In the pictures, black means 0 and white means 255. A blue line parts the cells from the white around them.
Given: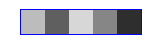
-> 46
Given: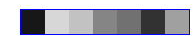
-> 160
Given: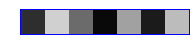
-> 188
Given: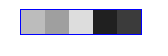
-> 59
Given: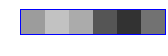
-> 114
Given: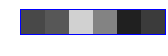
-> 59
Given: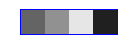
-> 32
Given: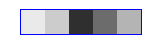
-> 180
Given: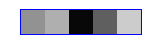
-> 204
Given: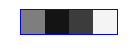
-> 244
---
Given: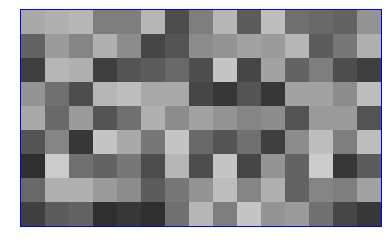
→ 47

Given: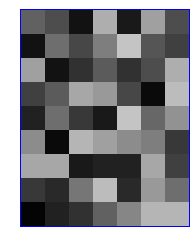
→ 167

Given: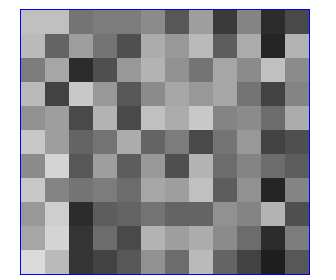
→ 152

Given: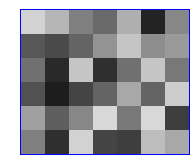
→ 81

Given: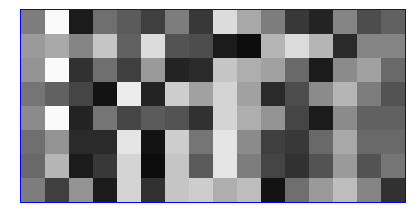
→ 111

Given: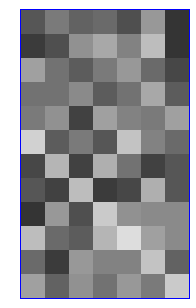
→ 189

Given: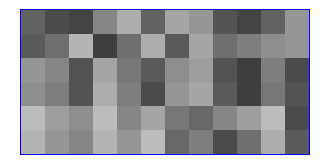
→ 142

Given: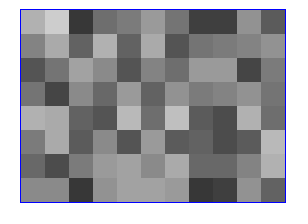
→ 123

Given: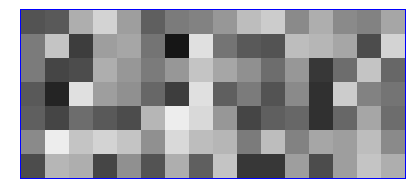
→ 95
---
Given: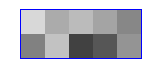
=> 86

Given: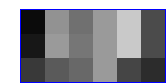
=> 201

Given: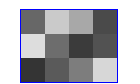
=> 59

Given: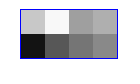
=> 117

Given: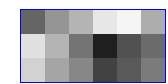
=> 81

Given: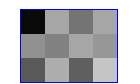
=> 166

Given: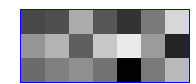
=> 155

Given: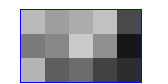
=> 143

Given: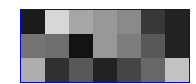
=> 88

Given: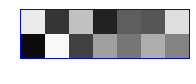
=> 173
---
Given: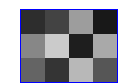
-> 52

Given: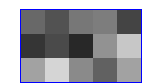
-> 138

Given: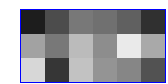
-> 148

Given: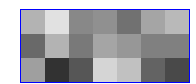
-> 193

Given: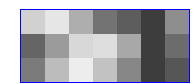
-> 135

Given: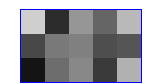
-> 136
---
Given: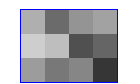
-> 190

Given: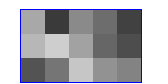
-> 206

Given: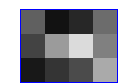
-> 155

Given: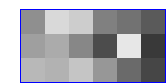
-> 171

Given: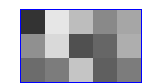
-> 217

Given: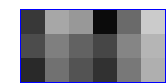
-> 127

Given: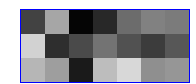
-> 46

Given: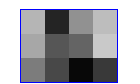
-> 86
